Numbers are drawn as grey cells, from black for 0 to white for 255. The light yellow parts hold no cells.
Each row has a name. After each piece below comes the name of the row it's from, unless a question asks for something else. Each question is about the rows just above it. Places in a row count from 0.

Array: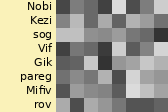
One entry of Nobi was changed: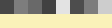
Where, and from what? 4, [219]
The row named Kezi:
[131 185 105 171  99 178 156 113]
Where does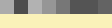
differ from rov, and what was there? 2, [171]
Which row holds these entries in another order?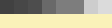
Nobi
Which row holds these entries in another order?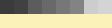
Vif

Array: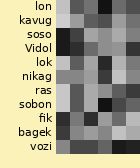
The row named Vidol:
[ 26  46 107 142 148  52]
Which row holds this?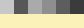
ras
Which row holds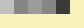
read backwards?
bagek
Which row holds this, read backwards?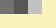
lon
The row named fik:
[ 46 121  46 156 107 185]

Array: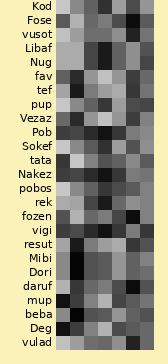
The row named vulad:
[192 157 110 104 143  34 104]
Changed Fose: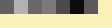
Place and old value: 0, [90]
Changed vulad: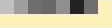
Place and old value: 6, [104]
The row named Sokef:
[198 137  90  49 157  82 143]
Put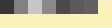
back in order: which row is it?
pobos
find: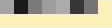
tef
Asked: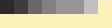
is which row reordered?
Vezaz

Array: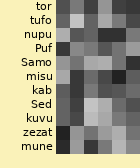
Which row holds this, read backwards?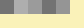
zezat
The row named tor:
[ 80 121  64 149  64  56]
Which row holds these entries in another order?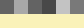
tufo
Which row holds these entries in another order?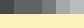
kuvu
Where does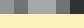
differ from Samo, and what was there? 3, [174]
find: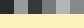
mune

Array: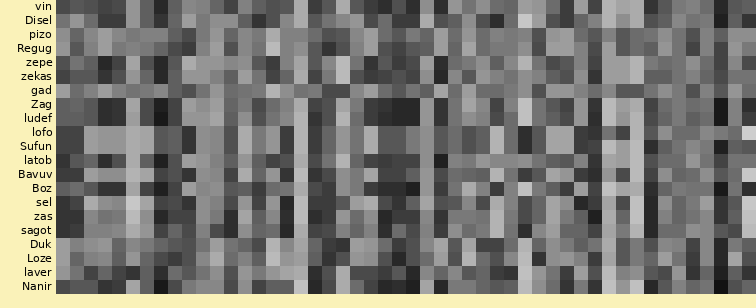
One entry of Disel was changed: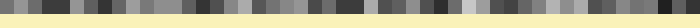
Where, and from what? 36, [60]
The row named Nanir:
[ 74  87  87  52  60 164  95  25  74 121 135 135  74 142  67  95  95 192
  40  74 171 108  67  40  46  32 164  40 121 121 101  87  95 186 142 108
  52 121  52 192 149 192  40  87 129 101 115  18  80 101]
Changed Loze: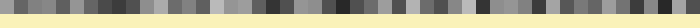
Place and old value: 10, [135]
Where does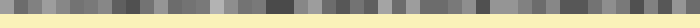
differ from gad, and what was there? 4, [129]
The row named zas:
[ 52  52 135 115 121 186 142  40  67  67 142 121  46 164  95 135  46 186
  46  60 149 108 142  40  60  60 135  52 121 121 115 179 121  74 101 164
 121  95  32 171 101 192  40 129 101 115 135  52  95 192]
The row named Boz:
[ 95 108  87  52  52 164  67  32  67 157 135 142  87  95  60 108 115 171
  74  60 142 121  60  46  46  32 149  60 115 171 129  60 129 192 121  95
  60 157  67 192 164 171  46 101 121 115 115  25 115  46]

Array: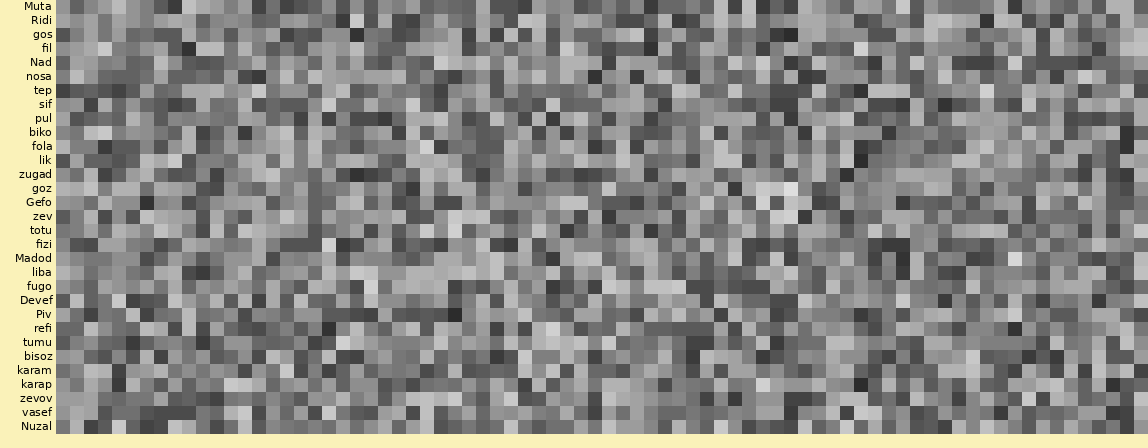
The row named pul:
[162  83  98 112  98 178 142  90 134 127 134 119 112 162 156 104 127  67
 162  67 134  75  75  59 104 170 170 192 134  75  90 186 134  75 178  59
 162 186 127  75 148 134  67 104 112 119 148 162 162 170  83 156  59 142
 156 170 192  75  98 119  98 178  90 119 178 162 156 162 142 104 112 162
  75  83  75  98  83 170]
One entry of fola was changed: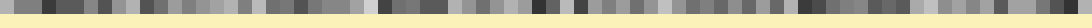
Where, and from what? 38, [59]
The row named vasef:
[148 170 162  83 112 112  83  75  75  75 119 104 178 200  75 148 104 156
  75 200 119  90  83 156 170  75 192  90 127 162 104 148 142 162 127 119
 170 112  67 156 112 162 127 104 104 119 104 112 134 127 162 162  59 134
 142 186  67 200 192 119 142  75  90 148 112 134 119  59 148  90 112 104
 119 156 156  59  67 170]
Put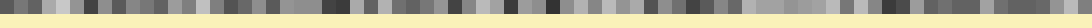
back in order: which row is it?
nosa
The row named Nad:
[ 98 162 156 127 134  98 104 186 142  90  83  90 119 134 170 119 162 142
 104 162 119 162  98  83 127 104  90 200 178 162 186 127 178 119 142 134
 178 178 162  67 170 156 156 104  83  98 142 104 192 148 200 134  59  90
 186 148 134 104  59 162 104 192 134 170  75  67  67  98 200  98  83  83
  83  67 104 104 134 156]

